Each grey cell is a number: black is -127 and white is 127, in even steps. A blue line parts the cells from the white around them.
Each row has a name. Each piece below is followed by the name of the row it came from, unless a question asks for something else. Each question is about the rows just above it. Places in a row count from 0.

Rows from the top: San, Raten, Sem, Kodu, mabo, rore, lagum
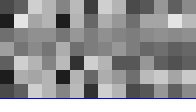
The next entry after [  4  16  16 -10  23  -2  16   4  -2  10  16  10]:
[16]
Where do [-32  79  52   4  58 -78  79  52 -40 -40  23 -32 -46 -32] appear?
mabo
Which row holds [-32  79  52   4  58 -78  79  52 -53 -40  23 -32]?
lagum
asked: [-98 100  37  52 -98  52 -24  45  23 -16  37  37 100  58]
Raten
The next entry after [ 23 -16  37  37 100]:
[58]
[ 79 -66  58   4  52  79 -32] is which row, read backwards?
San
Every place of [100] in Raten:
1 12

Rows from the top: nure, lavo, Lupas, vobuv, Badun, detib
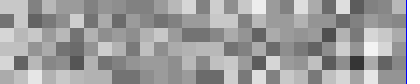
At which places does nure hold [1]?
2 6 9 10 14 20 26
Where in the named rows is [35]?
detib, 25
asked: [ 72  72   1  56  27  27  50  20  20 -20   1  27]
lavo
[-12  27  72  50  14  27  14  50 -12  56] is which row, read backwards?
Lupas
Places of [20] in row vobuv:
2 6 25 28

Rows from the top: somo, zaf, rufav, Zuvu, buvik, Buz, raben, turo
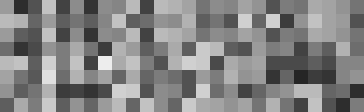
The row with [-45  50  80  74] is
buvik
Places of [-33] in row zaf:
4 6 9 14
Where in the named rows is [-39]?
Buz, 2

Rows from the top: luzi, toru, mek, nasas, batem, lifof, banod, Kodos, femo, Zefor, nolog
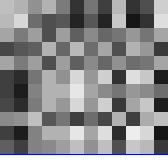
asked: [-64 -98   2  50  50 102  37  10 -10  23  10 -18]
banod
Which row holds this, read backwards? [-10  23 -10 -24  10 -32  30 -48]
mek
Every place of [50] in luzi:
1 3
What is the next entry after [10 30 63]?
[17]
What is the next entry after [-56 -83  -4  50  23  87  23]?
[79]
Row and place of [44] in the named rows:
femo, 10

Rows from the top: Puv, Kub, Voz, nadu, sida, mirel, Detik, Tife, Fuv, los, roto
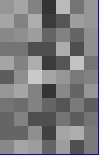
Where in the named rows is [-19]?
Tife, 1
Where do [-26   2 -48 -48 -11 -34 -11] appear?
Fuv

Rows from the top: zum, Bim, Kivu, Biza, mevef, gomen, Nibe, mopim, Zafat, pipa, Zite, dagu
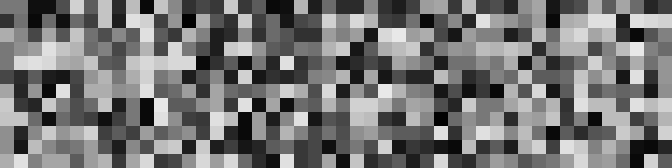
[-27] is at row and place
Nibe, 44
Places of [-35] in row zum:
6 18 43
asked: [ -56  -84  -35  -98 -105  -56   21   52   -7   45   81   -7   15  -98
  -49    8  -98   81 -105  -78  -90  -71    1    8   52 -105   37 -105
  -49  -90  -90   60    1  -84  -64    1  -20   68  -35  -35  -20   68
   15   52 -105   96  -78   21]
gomen
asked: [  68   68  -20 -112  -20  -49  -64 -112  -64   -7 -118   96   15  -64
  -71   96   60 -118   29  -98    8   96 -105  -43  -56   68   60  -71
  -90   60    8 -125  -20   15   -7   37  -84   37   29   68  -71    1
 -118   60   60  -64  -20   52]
Zafat

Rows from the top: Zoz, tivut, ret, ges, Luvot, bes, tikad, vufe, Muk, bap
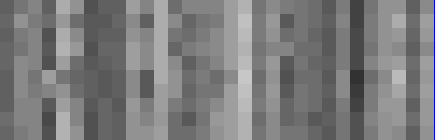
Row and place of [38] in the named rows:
tikad, 28
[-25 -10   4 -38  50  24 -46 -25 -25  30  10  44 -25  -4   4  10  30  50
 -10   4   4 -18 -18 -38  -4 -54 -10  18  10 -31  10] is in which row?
ges

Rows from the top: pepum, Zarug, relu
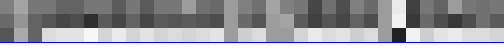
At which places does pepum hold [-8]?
2 3 6 7 9 11 12 21 30 33 35
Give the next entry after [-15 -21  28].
[0]
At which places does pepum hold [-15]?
14 18 23 34
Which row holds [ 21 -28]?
Zarug
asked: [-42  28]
Zarug

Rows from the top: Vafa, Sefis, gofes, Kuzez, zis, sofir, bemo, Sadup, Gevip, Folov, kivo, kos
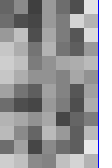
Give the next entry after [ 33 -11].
[-33]
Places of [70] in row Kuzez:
0
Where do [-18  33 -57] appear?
kivo
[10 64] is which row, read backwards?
kos

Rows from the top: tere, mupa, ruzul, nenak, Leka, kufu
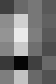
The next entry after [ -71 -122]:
[-64]
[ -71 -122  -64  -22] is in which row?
Leka

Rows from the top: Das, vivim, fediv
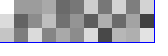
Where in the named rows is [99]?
fediv, 10
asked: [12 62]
vivim

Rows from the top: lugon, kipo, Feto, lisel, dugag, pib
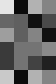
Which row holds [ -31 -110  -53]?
kipo
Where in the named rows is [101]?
lugon, 0
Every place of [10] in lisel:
3
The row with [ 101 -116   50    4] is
lugon

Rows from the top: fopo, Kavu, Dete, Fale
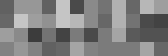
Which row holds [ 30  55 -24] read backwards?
fopo
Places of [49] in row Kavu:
8
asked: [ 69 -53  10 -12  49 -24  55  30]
fopo
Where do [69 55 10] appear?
Kavu
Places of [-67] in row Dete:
2

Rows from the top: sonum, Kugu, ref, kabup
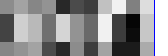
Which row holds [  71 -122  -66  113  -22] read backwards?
Kugu
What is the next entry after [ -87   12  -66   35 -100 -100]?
[43]
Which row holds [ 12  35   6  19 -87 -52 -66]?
sonum

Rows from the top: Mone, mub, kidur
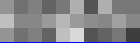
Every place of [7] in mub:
1 2 7 9
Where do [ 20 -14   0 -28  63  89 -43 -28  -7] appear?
kidur
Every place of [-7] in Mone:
4 8 9

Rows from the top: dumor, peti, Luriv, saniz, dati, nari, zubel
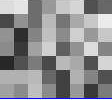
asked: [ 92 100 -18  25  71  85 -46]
dumor
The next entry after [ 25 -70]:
[-4]
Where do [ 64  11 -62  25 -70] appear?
zubel

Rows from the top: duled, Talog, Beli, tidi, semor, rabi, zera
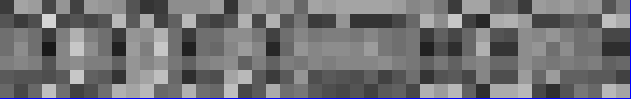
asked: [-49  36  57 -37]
rabi
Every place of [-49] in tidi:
31
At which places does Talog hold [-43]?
0 5 7 16 20 40
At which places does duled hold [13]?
8 12 13 14 17 30 41
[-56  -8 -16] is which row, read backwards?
Beli

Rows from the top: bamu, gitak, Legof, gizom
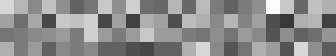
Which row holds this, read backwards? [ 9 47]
gitak
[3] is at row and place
gitak, 17
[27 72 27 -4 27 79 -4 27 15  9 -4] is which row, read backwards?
Legof
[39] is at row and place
gitak, 2
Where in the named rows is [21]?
Legof, 23
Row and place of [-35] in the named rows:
gizom, 23

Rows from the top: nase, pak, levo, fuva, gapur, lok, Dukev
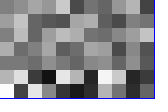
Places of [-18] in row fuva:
1 5
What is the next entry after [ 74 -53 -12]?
[-26]

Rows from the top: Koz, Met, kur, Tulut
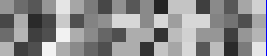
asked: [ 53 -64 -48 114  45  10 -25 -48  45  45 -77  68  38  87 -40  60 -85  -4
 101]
Tulut
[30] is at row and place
Met, 12
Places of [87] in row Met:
8 9 11 13 14
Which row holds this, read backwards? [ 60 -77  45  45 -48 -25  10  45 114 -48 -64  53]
kur

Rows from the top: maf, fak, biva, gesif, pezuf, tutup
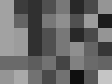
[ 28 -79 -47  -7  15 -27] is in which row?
gesif
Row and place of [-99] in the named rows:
fak, 7
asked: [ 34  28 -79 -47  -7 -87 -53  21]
biva
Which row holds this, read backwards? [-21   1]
pezuf

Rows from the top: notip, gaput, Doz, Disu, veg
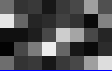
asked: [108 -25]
Disu
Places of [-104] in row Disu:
5
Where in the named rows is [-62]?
gaput, 4
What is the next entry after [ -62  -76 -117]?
[3]

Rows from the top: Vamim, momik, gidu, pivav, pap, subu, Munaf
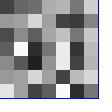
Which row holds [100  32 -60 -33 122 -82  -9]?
Munaf
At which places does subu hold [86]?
2 6
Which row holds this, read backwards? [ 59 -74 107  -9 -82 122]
pivav
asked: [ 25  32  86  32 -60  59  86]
subu
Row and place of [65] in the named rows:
gidu, 4

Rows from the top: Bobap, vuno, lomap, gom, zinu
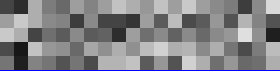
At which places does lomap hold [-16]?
3 10
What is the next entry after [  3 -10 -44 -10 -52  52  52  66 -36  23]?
[-44]
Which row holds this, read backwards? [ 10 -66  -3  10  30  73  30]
Bobap
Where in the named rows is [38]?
gom, 6
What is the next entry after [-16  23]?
[-22]
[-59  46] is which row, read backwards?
lomap
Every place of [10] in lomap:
5 11 13 15

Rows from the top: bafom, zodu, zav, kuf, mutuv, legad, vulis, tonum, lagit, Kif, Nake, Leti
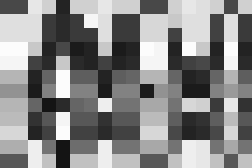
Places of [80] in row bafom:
3 5 6 8 9 12 15 17
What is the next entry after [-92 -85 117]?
[117]
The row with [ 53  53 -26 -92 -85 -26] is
legad
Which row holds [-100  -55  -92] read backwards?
kuf
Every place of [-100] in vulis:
2 7 10 13 14
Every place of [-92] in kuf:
3 6 9 12 15 17

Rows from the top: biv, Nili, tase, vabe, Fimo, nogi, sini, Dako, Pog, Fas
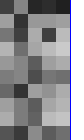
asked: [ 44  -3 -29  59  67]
Pog
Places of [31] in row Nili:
0 4
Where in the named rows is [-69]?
Fas, 1

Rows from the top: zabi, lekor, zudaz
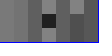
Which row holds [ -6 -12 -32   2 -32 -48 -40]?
zudaz
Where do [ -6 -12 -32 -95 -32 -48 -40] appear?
lekor

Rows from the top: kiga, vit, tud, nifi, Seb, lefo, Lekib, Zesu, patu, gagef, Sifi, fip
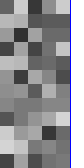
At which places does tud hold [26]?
0
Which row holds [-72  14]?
kiga
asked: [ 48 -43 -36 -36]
vit
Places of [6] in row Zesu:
0 3 4
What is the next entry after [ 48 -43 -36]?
[-36]
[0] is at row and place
Lekib, 4

